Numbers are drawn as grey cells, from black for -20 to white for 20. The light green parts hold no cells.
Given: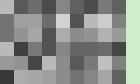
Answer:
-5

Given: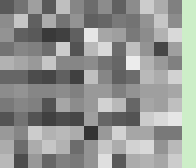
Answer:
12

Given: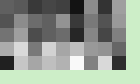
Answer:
-13

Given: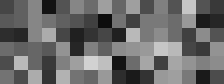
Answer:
-8

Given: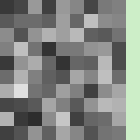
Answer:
-1

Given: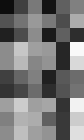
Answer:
15
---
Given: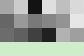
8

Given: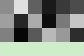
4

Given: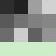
-5

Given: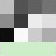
12

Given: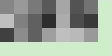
9

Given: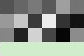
-19

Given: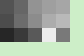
17

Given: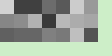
10

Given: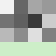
15

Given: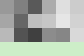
1
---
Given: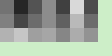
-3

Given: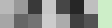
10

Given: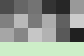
12

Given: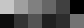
-20

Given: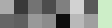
-6

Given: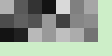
2

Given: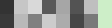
10

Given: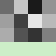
9

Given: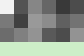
-2
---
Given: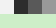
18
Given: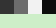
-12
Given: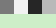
-1
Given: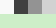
19
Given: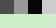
-8
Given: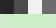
-14
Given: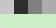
11
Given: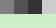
0
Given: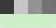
-11
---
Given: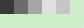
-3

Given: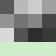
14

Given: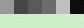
-6

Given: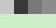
11

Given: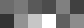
11

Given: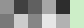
12

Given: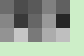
11
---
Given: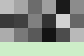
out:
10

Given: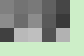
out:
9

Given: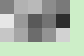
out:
13

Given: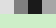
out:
6

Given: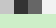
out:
11

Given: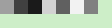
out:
13
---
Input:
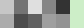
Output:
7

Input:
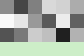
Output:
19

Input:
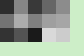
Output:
-2

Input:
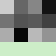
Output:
-2

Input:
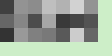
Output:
-4

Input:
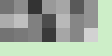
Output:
7

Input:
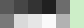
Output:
-1

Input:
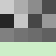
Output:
-14
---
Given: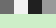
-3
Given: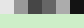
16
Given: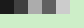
-16
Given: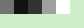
-2
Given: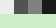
17
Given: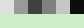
15
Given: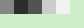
1
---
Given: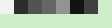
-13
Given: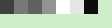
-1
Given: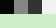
1
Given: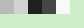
13
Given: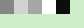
13
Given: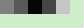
-6
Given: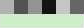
-7
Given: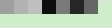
8
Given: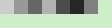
4
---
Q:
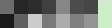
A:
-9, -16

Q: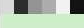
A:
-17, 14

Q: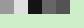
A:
-7, 4

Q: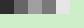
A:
16, -13

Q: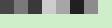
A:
2, -9

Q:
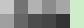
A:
6, 5
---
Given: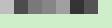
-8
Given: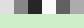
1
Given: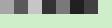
-6
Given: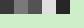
-1
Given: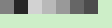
-14
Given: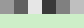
-5
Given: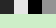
16
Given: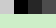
-20
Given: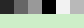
-4
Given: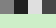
-15
